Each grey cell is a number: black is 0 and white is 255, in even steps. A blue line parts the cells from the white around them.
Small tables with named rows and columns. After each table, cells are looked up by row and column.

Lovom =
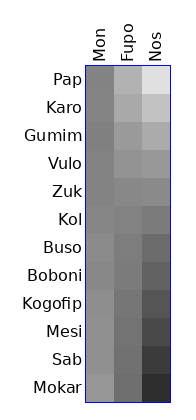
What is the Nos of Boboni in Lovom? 98
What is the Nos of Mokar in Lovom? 45
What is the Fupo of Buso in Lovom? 125
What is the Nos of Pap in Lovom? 224
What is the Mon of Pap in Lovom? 131
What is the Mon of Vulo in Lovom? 130
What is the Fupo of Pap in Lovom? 178
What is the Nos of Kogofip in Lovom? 85
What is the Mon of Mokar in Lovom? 150
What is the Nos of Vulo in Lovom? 152
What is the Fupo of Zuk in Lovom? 136
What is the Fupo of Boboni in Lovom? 123
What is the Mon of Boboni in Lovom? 136
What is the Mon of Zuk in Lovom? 131

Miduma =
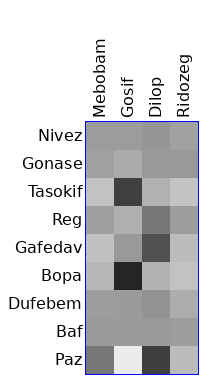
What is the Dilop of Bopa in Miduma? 178
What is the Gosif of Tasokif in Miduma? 63
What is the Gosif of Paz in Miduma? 235
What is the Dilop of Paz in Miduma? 62
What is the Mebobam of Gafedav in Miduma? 193
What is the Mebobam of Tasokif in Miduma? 194
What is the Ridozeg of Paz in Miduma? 187
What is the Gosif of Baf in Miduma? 155
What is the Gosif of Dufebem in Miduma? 155
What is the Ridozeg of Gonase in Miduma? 153
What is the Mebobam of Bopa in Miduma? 182
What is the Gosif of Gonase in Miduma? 171
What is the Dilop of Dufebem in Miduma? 146
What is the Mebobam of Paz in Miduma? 119
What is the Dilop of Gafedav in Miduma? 80
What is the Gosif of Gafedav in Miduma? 153
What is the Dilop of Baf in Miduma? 154

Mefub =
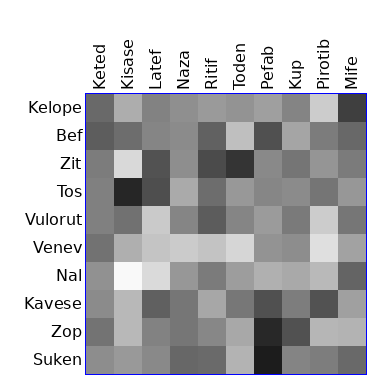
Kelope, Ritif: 154
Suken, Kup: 132
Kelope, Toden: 147
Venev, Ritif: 195
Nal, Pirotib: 185
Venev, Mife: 162
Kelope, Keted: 105
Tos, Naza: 170
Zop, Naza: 118
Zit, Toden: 52
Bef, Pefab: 80
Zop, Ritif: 135
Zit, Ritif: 75
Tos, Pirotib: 117

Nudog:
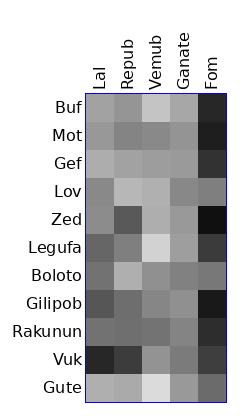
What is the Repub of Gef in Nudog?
162
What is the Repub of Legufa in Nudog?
127
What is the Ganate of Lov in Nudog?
136
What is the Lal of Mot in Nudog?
152
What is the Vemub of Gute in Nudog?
219
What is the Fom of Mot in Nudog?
30
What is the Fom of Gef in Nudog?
50
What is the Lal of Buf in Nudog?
162
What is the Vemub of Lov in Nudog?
176

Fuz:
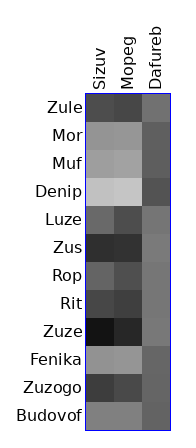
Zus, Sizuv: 47
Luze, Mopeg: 77
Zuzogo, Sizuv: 61
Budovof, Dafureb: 99
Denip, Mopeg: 197
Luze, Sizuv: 105
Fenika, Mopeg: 149
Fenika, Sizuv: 146
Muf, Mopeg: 162
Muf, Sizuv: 158
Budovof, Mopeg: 128
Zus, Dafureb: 122
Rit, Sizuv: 71
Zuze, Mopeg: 39
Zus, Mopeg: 50
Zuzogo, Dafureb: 101

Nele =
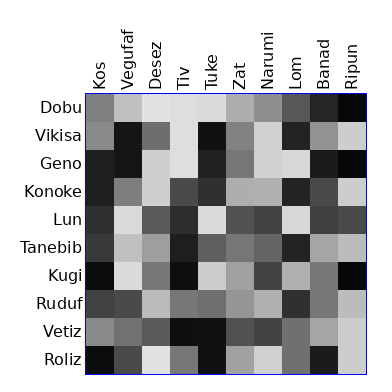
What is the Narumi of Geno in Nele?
208
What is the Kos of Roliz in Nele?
12
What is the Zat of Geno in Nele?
118
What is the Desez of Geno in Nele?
207
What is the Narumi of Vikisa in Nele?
208
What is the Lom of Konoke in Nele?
35
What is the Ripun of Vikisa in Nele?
205
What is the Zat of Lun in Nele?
81
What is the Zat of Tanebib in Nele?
118
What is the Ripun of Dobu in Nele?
8
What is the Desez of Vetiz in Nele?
90
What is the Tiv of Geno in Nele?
222
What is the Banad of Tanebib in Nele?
165
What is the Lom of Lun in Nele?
215

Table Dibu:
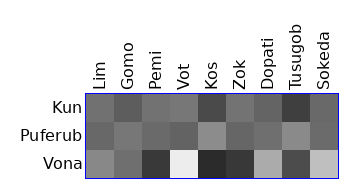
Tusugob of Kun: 63
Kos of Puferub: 140
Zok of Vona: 56
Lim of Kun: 113
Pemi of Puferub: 106
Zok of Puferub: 102
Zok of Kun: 115
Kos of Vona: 43
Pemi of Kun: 114
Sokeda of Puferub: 107
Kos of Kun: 74

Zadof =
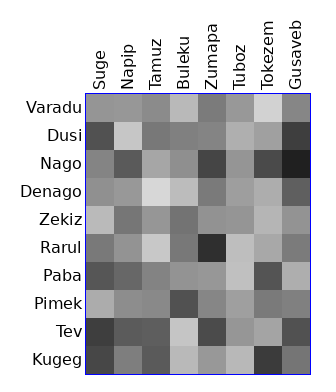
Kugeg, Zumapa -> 152
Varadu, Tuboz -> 152
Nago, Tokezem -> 74
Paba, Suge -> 86
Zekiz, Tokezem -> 181
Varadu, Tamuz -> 139
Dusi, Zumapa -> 132
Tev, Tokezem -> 164
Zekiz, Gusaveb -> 147
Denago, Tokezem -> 173
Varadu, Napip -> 151
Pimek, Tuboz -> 159
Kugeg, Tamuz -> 90
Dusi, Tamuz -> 120
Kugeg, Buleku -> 185
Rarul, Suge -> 121
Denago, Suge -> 144
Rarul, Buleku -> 120
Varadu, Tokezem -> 210
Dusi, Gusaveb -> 62
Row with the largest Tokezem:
Varadu

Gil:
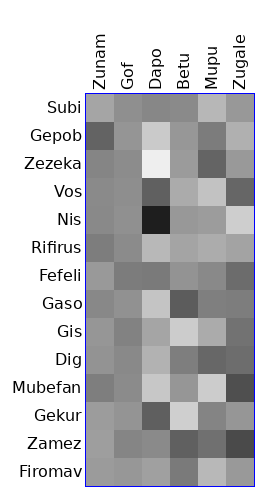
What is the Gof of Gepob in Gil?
149
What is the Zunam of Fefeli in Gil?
153
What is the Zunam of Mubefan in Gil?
126
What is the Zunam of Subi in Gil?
165
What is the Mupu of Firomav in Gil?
184
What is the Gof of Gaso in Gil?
145
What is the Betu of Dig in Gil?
126
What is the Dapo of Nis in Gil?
30
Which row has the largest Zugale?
Nis

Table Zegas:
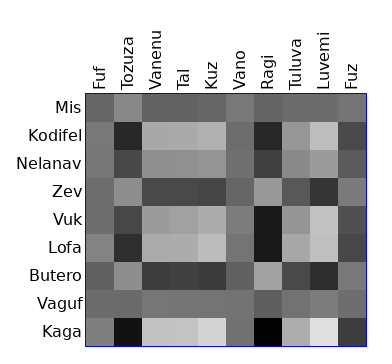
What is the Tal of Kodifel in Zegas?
170
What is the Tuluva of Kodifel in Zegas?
150
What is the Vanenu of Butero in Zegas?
61
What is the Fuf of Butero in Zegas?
97
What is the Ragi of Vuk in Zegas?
24
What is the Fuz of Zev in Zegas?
123
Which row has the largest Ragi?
Butero

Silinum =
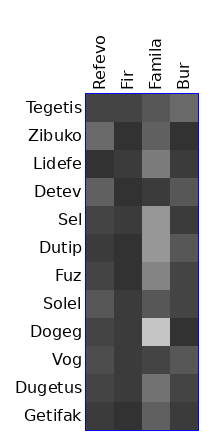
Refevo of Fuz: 68
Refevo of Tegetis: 68
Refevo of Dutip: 59
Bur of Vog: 87
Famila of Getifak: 96
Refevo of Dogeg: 68
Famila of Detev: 59
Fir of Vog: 59
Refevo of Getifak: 59
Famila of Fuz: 132
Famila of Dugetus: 114
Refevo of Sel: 68
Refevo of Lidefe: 50
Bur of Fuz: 68
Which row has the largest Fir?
Tegetis

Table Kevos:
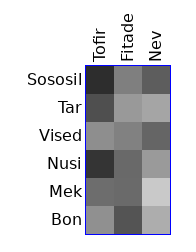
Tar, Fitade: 153
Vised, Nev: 101
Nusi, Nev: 154
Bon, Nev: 173
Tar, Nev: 165
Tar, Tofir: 79
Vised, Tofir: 142
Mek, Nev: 201
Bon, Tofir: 144
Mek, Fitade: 106
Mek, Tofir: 109
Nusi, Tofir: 52
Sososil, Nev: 93
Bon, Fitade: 84
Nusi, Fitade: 105

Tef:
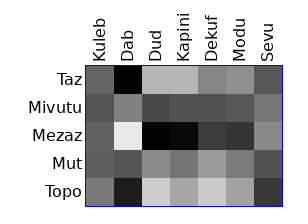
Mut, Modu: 123
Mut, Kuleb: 95
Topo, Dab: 28
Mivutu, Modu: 87
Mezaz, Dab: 233
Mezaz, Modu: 52
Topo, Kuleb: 121
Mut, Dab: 85
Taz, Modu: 143
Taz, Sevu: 87
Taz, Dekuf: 133
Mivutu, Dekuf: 82
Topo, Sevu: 56
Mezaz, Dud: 3
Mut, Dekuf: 155

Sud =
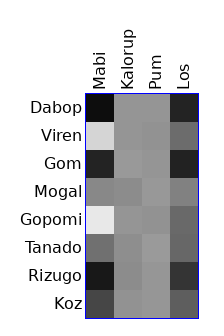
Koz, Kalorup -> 146
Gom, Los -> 34
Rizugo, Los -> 52
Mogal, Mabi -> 136
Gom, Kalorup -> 153
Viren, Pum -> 146
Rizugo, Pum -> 150
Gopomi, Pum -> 146
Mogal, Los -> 129
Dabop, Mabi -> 13
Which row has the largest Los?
Mogal

